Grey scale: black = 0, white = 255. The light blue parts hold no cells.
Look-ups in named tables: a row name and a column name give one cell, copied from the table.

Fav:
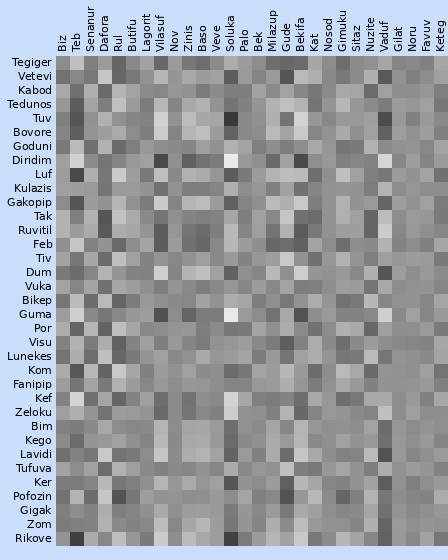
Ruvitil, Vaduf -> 203
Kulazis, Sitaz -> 147
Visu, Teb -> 178
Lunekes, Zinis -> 145
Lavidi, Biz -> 112
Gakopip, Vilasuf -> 203
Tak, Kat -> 108
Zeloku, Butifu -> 154
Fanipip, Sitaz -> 153
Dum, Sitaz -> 136
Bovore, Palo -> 137
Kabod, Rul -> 180
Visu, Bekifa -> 130
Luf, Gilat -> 155
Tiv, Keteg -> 122
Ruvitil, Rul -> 172
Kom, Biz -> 171
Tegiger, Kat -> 167
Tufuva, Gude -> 190
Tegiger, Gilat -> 133
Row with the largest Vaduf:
Diridim

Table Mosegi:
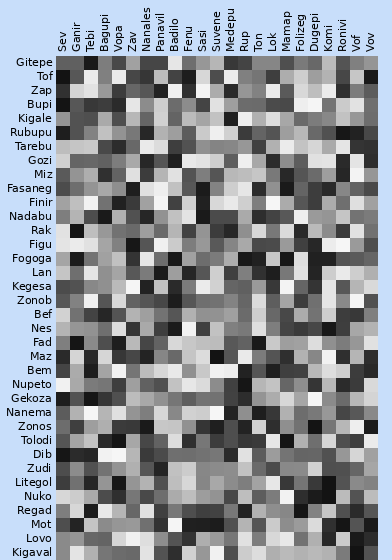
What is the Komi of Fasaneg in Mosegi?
41
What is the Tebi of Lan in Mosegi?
229
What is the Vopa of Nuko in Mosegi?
47
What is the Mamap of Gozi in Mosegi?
142
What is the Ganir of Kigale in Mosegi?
82
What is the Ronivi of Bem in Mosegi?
206
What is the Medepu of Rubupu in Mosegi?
208
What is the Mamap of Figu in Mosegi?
154
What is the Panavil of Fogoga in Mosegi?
110
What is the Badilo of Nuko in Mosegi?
171
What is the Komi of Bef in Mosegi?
206
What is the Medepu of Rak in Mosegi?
39
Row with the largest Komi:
Maz

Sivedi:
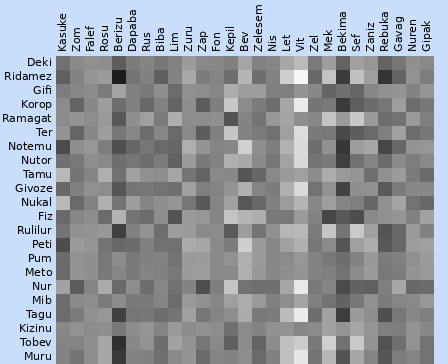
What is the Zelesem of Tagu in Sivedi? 121
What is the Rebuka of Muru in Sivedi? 86
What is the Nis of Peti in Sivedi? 135
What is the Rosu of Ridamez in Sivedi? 155
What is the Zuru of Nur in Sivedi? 131
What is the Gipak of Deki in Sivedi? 137
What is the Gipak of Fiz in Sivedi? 162
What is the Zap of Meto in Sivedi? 157
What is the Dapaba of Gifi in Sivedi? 129
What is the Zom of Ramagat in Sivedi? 148
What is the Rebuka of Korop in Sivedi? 118
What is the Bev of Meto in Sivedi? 175
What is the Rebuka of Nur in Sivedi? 127
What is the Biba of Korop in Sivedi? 130
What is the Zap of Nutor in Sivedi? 121
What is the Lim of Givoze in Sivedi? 112
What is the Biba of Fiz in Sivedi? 142
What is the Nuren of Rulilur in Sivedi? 153
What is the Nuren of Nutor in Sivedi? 125
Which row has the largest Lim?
Ramagat

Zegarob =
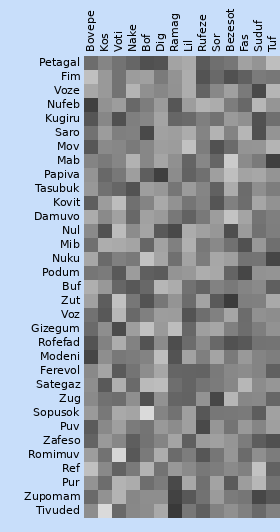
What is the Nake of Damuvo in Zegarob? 104
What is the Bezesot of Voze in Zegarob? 160
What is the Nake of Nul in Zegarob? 140
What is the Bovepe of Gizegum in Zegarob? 106
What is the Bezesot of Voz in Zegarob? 166
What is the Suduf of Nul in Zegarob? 113
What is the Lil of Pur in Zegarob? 168
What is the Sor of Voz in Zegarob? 129
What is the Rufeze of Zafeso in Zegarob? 155
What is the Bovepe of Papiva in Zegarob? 148
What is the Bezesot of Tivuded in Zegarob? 144
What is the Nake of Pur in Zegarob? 172
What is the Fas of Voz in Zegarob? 108
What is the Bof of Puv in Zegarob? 116
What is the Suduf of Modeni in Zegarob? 132
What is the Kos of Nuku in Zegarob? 106

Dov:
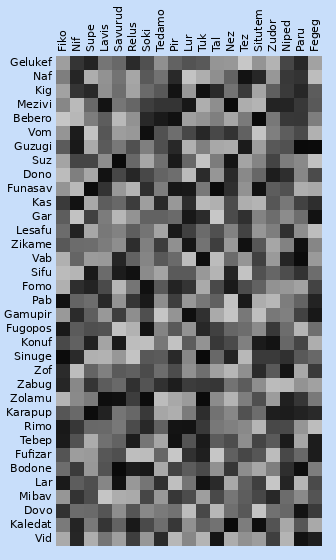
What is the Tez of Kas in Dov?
174
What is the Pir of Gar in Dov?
106
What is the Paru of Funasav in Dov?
174
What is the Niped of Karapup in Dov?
28
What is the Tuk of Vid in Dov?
180
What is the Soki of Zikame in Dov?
128
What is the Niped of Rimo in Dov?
73
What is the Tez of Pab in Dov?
25
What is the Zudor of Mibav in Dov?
40
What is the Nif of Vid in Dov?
38
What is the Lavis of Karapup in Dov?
34
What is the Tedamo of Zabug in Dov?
49
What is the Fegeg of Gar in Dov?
18
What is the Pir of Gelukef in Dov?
98
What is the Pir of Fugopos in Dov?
89
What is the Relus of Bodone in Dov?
28

